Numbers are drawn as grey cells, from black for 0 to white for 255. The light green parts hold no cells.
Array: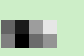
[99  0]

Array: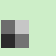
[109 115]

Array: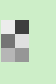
[236 223]

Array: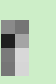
[138 165]

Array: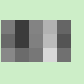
[122  59 119]

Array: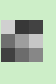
[208 158 135]

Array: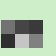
[114 197]

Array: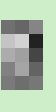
[112 210  69]
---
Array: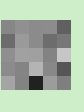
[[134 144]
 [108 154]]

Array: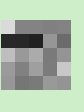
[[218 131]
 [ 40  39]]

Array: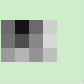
[[107  20]
 [114  78]]

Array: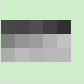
[[ 72  69]
 [129 149]]

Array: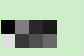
[[  6 126]
 [222  56]]

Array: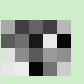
[[168  63]
 [ 91 112]]
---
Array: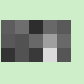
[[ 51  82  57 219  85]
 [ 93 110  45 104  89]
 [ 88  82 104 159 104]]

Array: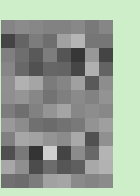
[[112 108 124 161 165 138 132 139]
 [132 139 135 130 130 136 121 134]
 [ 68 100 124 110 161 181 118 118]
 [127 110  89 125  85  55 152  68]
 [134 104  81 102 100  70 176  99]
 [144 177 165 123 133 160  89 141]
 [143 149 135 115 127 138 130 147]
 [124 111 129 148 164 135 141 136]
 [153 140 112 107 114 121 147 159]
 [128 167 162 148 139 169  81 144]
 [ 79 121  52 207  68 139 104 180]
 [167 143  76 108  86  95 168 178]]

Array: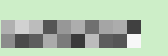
[[139  74  93 171 123  58 188  93  86 247]
 [176 209 188  85 151 173 112 165 172  64]]

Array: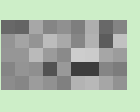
[[140 134 156 145 128 179 184 166 146]
 [104 100 167 133 144 126 174 104 132]
 [148 164 148 188 169 134 178  92 193]
 [150 150 186 155 138 205 203 166 156]
 [133 148 143  82 153  61  61 133 124]]

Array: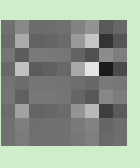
[[113 123 112 113 113 120 127 105 110]
 [112 137 108 109 112 130 147  89 103]
 [107 170  98 101 107 153 197  51  85]
 [117  92 121 120 118  99  81 140 126]
 [105 192  91  96 104 168 228  27  74]
 [115 108 117 116 115 110 104 122 118]
 [117  96 120 119 117 102  88 135 124]
 [109 161 100 103 108 147 184  62  90]
 [113 126 111 112 113 122 131 102 109]]

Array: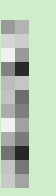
[[201 163]
 [153 179]
 [213 205]
 [240 153]
 [130  41]
 [188 197]
 [194 109]
 [172 126]
 [241 161]
 [170 122]
 [114  39]
 [195 118]]

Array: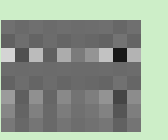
[[120 104 117 105 116 109 113 118  97 116]
 [112 106 111 107 110 108 109 111 103 111]
 [ 97 110 100 108 101 106 103  99 115 101]
 [212  80 187  96 172 123 148 194  24 179]
 [108 107 108 107 108 107 107 108 106 108]
 [ 99 109 101 108 102 106 104 101 113 102]
 [155  95 144 102 137 115 126 147  69 140]
 [134 100 128 105 124 112 117 130  85 126]]

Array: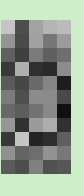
[[ 91  78 128  81  87]
 [197  78 163 180 187]
 [148  74 161 118 155]
 [ 96  63 123  95 111]
 [ 57 175  47  42 140]
 [ 90  71 106 133  29]
 [123  79 139 138  73]
 [104  93 114 137  16]
 [151  50 155 173  49]
 [ 56 197  36  46  94]
 [144 100 110 146 120]]
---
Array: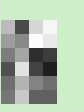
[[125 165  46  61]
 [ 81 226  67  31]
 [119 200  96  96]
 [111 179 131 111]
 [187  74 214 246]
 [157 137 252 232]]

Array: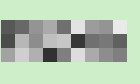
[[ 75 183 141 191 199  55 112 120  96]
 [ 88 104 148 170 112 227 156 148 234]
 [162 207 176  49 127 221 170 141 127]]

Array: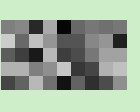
[[ 92  62  25 184  62  76 119 162 162]
 [127 135  40 169   6 104 119 112 119]
 [177 177 127 143 198  55  69 177 192]
 [ 69  98 184 112  18  98  47  76 143]
 [204 104 192 149  84  84 135 149  32]]

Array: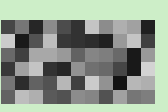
[[ 70 118  38 140  76  50 196 140 175 161  32]
 [203  25  82 189  56  50  44  32 153 196  64]
 [118  44  98  82 183  64 203 146  19 183 175]
 [105  64 168 168 153  98 133 126 105  25 153]
 [ 98 189 175  90  82 140 133  82 161 118 126]
 [ 56 161 196  50  38 146 112 105  70  25 211]]

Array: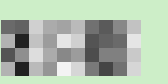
[[178  33 186 149 243 214 121  69 113 214]
 [178  33 194 156 229 208  84  98 106 229]
 [106  98 208 171 163 186 113  90 136 194]
 [ 84 143 221 171 136 156  77 128 128 201]]

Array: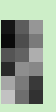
[[194 110  49]
 [166 122  57]
 [ 10  77 122]
 [ 41 142 135]
 [ 22  92 150]
 [ 84  98 174]]

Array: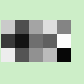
[[ 57  19 111  96 252]
 [237  84 145 187   7]
 [202  78 164 222 132]]

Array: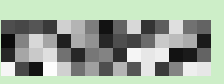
[[245  71  18 253 208 113 160  78 180  85 231  58 131 238 231]
 [ 78  71  85  58 208 180 125  18  99 216  51  93 223 113  99]
 [ 39 166 201 223 113  39 119 131  45 245 231 238  18  26  99]
 [ 12 131 216 166  32 172 146  39  78  65 107 201 188 172  26]]

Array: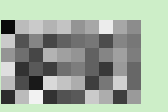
[[187  76  25 217 195 173  62 119 209 103]
 [148 111  70 179 160 148  97 133 160 125]
 [223  50  89  62 111 125  97  56 154 103]
 [202  82 133  70  97 111 119  76 133 119]
 [ 10 187 202 179 195 148 167 236 167 140]
 [ 44 187 242  50  82  89 202 173  62 154]]
